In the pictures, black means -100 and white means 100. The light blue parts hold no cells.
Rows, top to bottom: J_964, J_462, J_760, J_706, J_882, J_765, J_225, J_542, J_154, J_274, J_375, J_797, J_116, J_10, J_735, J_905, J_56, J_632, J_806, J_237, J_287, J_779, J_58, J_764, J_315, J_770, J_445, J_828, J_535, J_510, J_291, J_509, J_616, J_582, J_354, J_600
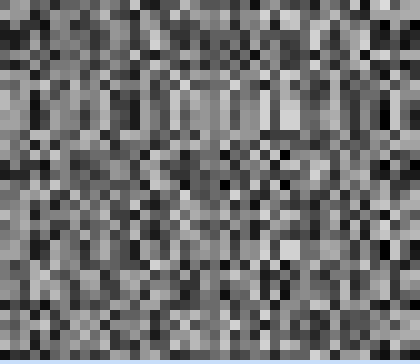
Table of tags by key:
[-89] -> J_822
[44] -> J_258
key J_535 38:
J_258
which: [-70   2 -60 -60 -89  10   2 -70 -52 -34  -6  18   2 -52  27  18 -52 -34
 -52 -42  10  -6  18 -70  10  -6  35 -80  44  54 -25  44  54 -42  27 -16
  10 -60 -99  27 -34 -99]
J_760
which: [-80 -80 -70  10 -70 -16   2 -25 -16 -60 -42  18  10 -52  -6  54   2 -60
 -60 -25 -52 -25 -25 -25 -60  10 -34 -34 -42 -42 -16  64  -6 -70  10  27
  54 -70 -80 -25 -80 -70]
J_706
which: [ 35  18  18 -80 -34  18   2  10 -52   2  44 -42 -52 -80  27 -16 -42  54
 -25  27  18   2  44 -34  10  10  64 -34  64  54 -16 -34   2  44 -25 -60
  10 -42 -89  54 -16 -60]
J_542

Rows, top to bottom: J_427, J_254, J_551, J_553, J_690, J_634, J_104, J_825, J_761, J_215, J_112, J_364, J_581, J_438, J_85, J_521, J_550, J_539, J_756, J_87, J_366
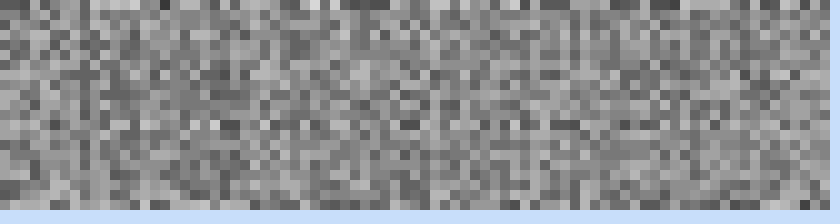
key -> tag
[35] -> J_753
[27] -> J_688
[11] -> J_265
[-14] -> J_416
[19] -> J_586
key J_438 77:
J_586
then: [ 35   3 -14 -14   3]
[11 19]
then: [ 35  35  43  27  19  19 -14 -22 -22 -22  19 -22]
[ 3 43]
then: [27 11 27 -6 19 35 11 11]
[35 35]
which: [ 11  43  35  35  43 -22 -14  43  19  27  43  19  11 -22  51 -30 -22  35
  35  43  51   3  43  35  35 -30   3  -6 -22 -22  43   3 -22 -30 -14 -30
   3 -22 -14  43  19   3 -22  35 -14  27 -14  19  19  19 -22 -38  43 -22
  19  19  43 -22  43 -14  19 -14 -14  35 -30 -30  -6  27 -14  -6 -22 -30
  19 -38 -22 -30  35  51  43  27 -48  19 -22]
J_366
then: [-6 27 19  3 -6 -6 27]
[-30 -22]

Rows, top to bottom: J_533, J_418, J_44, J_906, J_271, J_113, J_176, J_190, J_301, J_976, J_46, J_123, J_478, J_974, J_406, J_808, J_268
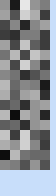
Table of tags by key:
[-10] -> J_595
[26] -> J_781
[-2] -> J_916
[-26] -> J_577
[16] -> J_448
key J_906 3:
J_916
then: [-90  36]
[ 16 -71]

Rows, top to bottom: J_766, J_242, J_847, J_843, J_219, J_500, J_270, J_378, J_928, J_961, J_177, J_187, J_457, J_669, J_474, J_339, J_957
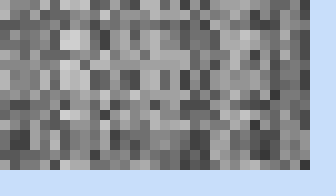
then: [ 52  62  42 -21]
[-49  16]
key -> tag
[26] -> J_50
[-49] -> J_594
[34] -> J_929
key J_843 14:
J_50
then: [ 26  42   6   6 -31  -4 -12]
[-31  34]
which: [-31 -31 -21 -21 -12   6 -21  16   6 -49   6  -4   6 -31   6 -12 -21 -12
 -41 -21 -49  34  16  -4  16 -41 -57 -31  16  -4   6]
J_339
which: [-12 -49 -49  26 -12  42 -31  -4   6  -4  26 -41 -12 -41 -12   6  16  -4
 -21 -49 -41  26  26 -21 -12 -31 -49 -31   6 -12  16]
J_474

